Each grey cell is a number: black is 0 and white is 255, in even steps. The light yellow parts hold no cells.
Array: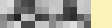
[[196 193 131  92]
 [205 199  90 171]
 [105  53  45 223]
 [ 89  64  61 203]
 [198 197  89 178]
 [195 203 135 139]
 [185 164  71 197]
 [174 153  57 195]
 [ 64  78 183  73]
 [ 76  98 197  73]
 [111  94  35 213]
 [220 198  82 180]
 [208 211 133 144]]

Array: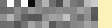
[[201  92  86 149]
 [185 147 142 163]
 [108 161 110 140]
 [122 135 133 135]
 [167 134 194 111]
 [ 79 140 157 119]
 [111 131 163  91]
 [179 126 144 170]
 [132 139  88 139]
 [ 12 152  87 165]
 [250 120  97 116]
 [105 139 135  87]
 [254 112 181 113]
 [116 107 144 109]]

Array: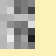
[[133  64 176 221  68  29 115]
 [122 125 190 116 122 164 149]
 [111  98 190 126  96 128 134]
 [181 211 179 143 208 235 195]
 [186 187 173 185 188 182 182]]

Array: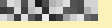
[[212 208  88]
 [210 175 106]
 [ 76  73 228]
 [ 82  87 205]
 [223  90 161]
 [195 220  67]
 [179 210  44]
 [ 75  47 236]
 [ 27 211  53]
 [199 188  89]
 [ 79  64 224]
 [204 218  60]
 [221  71 184]
 [102  57 219]]

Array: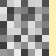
[[ 78 139 101 127  90 223 126  60]
 [211 158 196 157 196  66 158 231]
 [206  75 103 221 212 141 223 158]
 [ 88 126  90 141 102 223 140  61]
 [225 138 184 177 213  67 178 234]
 [204  63  82 229 211 157 232 141]
 [ 90 227 208  64  82 131  60 152]]

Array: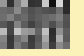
[[ 39  43  83  80  92  89 109]
 [215 110 125 110 145 173 138]
 [ 16  76 110  79  45  50  63]
 [200  82 103 106 192 167 148]
 [ 53  90  94  87 100  88  96]
 [ 49  81  84  66 147  59  63]
 [172  99 107  93 156 133  96]
 [126 138  99 131 196 110 122]
 [ 48 101 129  69  69  55  58]
 [152 106 110  88 186 132 122]]
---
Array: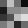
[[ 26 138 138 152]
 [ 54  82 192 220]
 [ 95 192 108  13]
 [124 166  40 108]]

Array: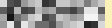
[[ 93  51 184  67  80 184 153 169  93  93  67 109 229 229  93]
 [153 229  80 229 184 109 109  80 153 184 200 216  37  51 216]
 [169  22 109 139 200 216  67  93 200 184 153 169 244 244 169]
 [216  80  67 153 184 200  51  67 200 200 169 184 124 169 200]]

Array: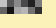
[[ 99  20 167 182 113  46]
 [195  87 138  74  33 125]]

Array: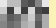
[[133 107 121 173 188  91 173]
 [145  91 107 158 203 107 173]
 [203  61 216  61 216  75  61]
 [231 188 188  91  75 133 231]]

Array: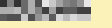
[[ 51 131  51 106 174  80 231 200 162 131 119 147 231]
 [ 92  80  80 200  80 147 186  92 216 186 216 200 200]
 [174 174 186 106 174 131  64 162  64  92  92  64  64]]

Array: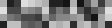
[[ 33 192 192 102  89 102  45 192 176 192  45 176 192 118 162  45]
 [162 118 102  73  73  59 148 102 134 134 148 162  59  20 162 207]
 [176  33  59 222 207 192 176  33  33  20 176  20  89 162  59 148]
 [222  73  73 148 134 118 207  73 118  89 207  89  45  89 118 222]]
